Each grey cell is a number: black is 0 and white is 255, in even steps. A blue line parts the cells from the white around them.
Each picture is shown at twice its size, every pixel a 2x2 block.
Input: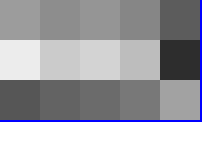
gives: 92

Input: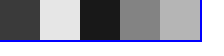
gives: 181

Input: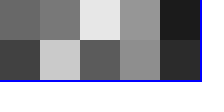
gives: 27

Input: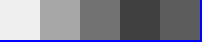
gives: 92

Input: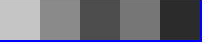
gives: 43

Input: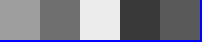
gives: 89

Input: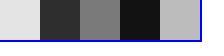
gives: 188

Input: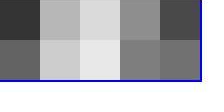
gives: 73

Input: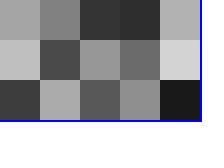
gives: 178

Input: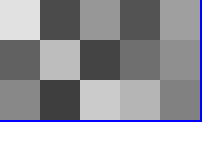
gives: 159
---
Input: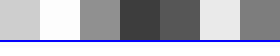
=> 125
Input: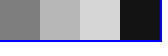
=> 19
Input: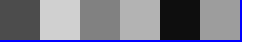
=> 157
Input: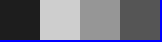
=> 85
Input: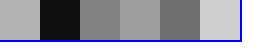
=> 206
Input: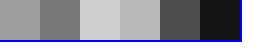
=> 19
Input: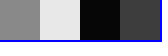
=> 61
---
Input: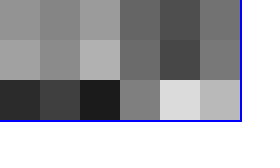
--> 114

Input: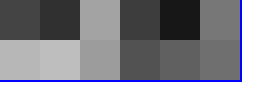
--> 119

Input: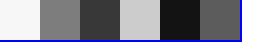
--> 92

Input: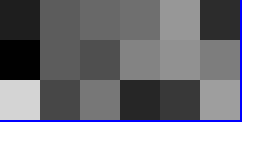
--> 44

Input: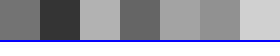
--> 208

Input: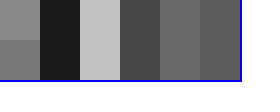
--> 92

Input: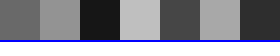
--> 46

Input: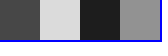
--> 146
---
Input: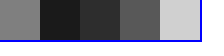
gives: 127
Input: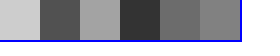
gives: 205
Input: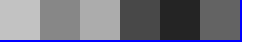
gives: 194
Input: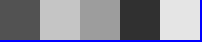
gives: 82
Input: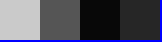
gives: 202
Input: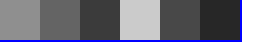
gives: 143
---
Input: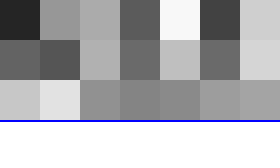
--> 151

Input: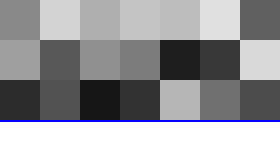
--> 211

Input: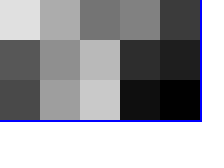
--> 172

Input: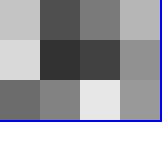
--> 79

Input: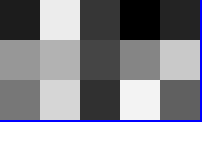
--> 236

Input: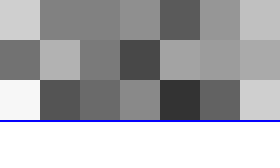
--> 129
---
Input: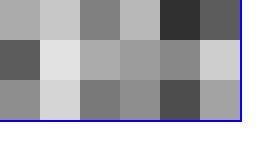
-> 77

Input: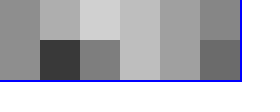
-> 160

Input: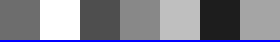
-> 29

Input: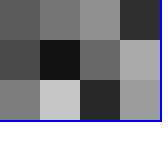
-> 40

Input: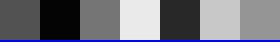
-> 200

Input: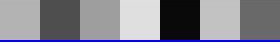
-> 194

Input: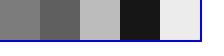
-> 22

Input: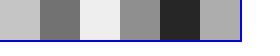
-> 38
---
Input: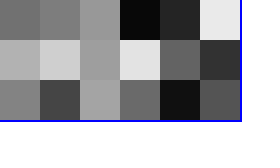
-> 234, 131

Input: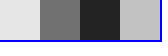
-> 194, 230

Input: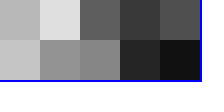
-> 79, 197

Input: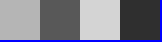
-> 47, 181

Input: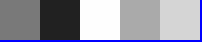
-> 213, 121

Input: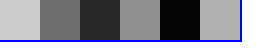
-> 176, 205

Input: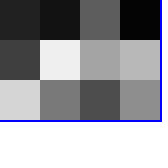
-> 4, 213

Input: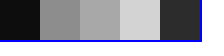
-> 44, 13
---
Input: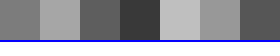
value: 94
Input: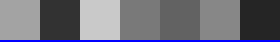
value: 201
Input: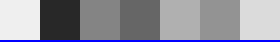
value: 132
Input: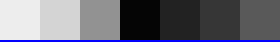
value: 146
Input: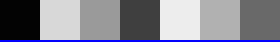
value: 154
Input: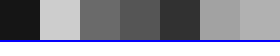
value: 106
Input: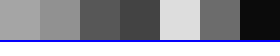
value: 87
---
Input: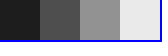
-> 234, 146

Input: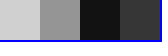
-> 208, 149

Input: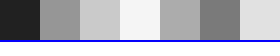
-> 245, 225

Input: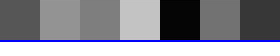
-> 195, 147

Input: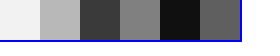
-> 242, 184

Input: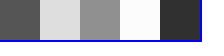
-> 252, 222

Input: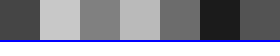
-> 200, 186

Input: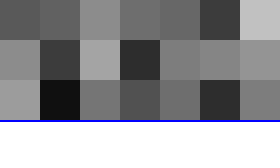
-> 193, 164
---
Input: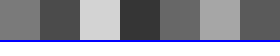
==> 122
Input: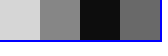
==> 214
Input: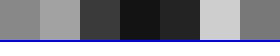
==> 136
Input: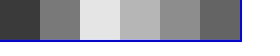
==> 58
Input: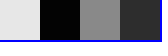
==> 231
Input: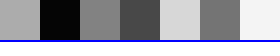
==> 172
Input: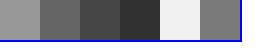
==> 152
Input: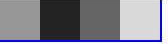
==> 150
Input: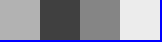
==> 178
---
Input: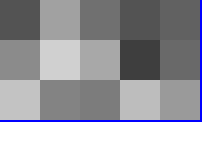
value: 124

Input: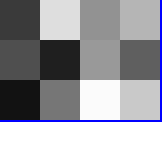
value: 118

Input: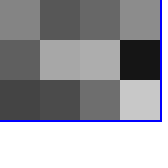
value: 75

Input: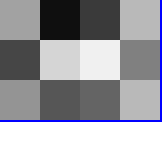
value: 86

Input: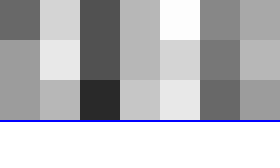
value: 232

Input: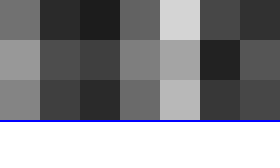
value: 184

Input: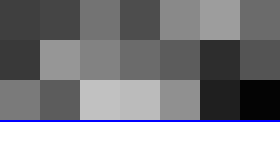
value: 144
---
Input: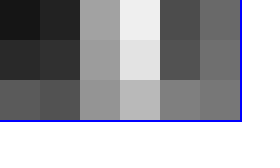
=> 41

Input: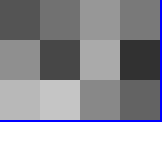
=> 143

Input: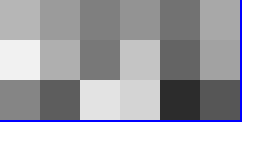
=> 241

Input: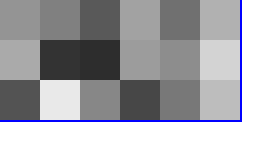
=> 170

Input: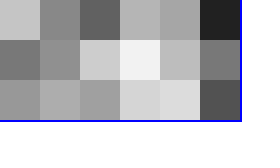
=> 120

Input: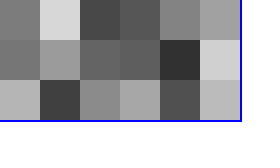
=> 118
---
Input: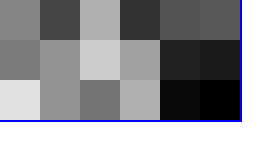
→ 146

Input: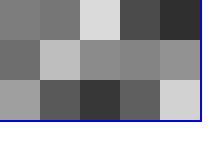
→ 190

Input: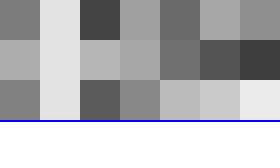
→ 227

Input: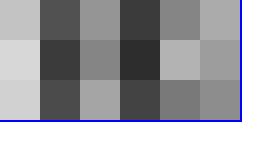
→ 59

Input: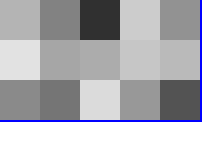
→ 166

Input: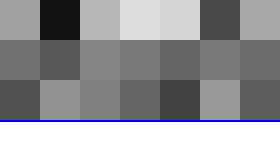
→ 87

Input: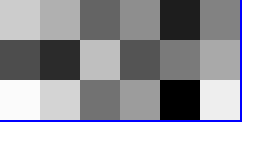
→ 43

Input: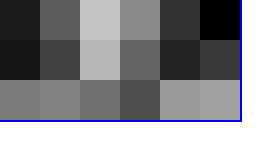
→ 65

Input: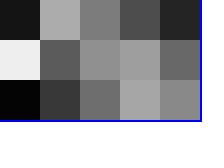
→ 91
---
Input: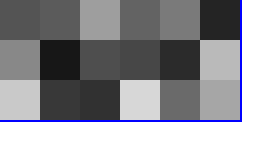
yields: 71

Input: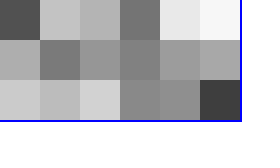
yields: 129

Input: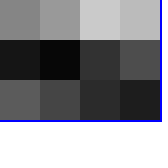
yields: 7

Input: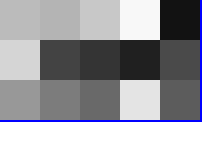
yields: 52

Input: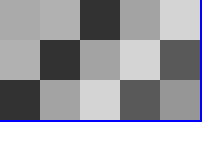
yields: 163

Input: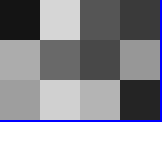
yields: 105

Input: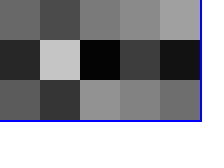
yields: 4

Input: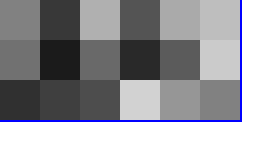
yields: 41
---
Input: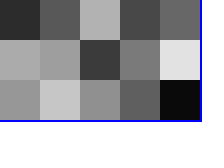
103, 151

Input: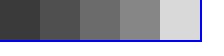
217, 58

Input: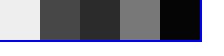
5, 238

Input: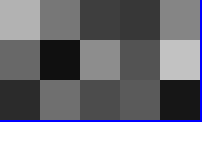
133, 43

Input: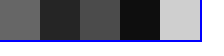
207, 102

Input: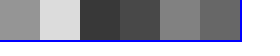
103, 149
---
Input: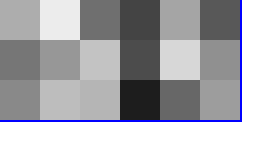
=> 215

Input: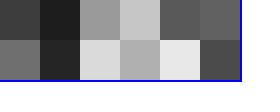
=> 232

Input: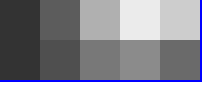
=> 139

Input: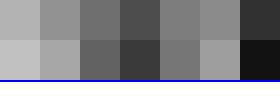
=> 158

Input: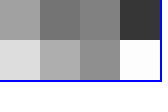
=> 143

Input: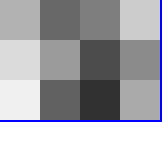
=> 76

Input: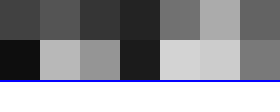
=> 204

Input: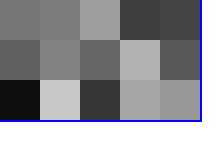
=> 178

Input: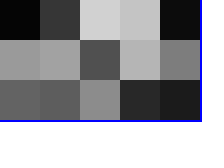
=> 181
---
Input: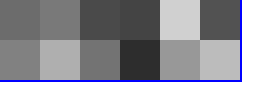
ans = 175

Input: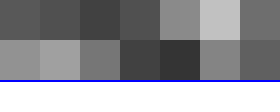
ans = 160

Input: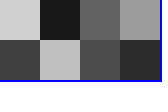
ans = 192

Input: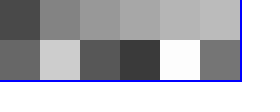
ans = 205

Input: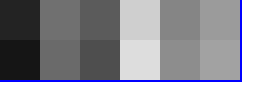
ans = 106

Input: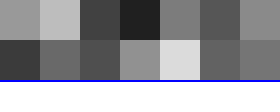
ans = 105
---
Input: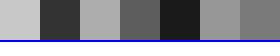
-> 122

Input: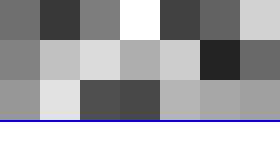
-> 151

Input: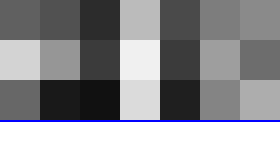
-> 109

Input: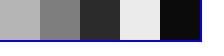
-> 126

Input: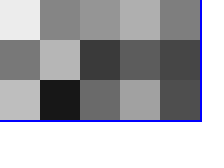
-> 126

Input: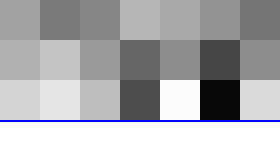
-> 154

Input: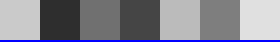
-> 126

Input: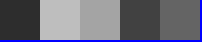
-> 100

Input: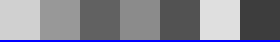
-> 139

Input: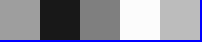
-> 158
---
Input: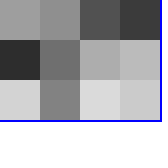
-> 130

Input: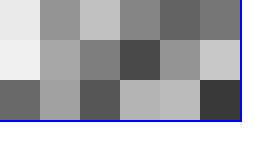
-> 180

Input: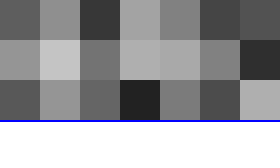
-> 123

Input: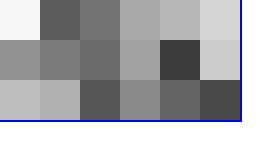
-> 138

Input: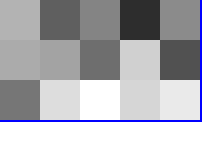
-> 255

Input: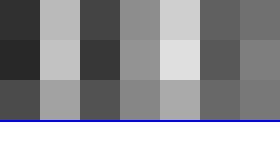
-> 170

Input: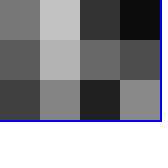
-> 131

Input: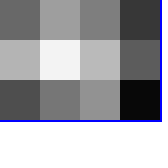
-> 118

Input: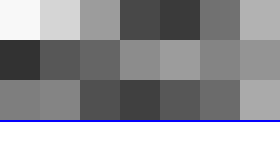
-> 87
